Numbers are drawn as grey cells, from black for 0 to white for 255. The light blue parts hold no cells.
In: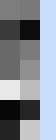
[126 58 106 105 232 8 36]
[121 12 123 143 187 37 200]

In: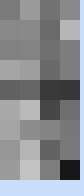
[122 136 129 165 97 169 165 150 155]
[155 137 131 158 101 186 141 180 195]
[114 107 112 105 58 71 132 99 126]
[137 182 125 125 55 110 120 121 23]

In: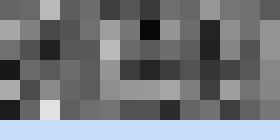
[101 166 112 24 171 27]
[105 128 81 106 75 101]
[185 73 33 90 137 225]
[93 84 87 109 101 95]
[109 112 89 92 92 110]
[63 157 186 149 142 115]
[85 119 106 61 151 82]
[58 8 90 37 153 83]
[111 148 109 61 165 44]
[102 108 92 82 126 101]
[150 36 33 53 63 114]
[117 142 133 69 158 62]
[112 114 84 88 116 97]
[90 147 148 135 134 119]

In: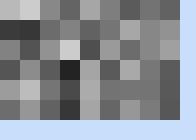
[185 59 130 85 156 109]
[204 55 83 140 188 150]
[136 108 146 91 117 98]
[100 130 204 35 74 55]
[166 98 79 165 171 165]
[126 117 154 90 115 102]
[91 167 108 169 117 151]
[115 135 135 119 116 123]
[98 146 160 91 89 87]

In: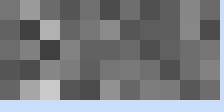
[117 98 108 85 101]
[154 65 128 77 166]
[107 177 63 134 201]
[85 101 129 124 86]
[111 119 98 95 75]
[75 138 98 117 145]
[110 86 105 121 103]
[80 93 78 111 125]
[94 93 96 80 122]
[134 135 110 110 88]
[105 75 118 130 109]

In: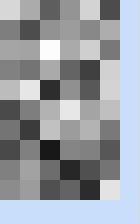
[215 126 165 129 188 74 116 73 128 140]
[171 77 163 116 230 126 59 128 162 156]
[94 146 252 170 45 178 193 24 109 80]
[148 156 170 100 144 231 156 133 39 99]
[211 136 207 64 88 164 179 129 80 44]
[76 173 120 209 211 191 121 87 116 227]

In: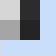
[214 165]
[44 36]

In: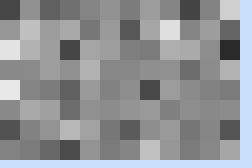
[71 150 227 137 232 137 82 131]
[145 191 177 138 133 169 130 124]
[96 156 158 158 123 160 147 104]
[112 168 70 144 96 108 183 75]
[132 119 165 178 154 144 162 147]
[146 154 158 135 130 140 119 123]
[124 87 126 135 142 148 91 133]
[156 165 123 143 72 153 142 192]
[133 222 174 144 156 128 154 150]
[68 133 170 108 139 142 118 123]
[131 157 141 140 130 137 134 135]
[207 101 42 179 123 140 85 166]

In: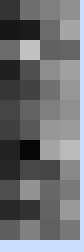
[52 23 107 32 54 69 64 34 38 78 41 95]
[111 27 193 79 66 98 88 7 72 146 50 129]
[128 107 97 141 113 127 151 165 69 104 99 96]
[143 165 100 160 150 143 154 186 137 121 153 119]
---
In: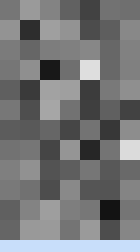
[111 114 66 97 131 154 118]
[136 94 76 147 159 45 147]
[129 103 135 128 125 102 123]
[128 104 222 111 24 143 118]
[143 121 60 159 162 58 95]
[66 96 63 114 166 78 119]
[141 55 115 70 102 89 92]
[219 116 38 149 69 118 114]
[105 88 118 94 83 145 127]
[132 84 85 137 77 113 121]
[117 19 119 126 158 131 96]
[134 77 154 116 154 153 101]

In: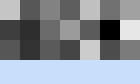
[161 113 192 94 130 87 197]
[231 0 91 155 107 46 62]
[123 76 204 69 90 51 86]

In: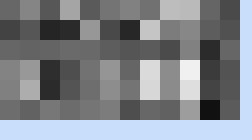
[74 101 186 189 113 129 116 90 165 87 133 103]
[81 93 135 124 197 39 73 151 42 37 86 67]
[102 43 129 75 91 85 93 105 106 100 99 102]
[83 59 240 140 218 101 149 114 78 46 152 131]
[85 68 222 139 215 116 141 110 84 43 173 128]
[91 17 157 97 103 78 124 117 108 119 98 109]

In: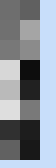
[96 110]
[165 112]
[139 120]
[13 215]
[33 186]
[121 222]
[29 48]
[24 97]

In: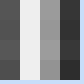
[54 155 238 85]
[50 151 238 82]
[56 156 238 87]
[45 147 239 78]

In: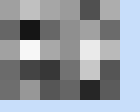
[173 80 155 166 192 160]
[107 161 143 103 21 102]
[186 234 145 168 247 161]
[85 200 114 55 68 107]
[91 38 101 86 151 110]
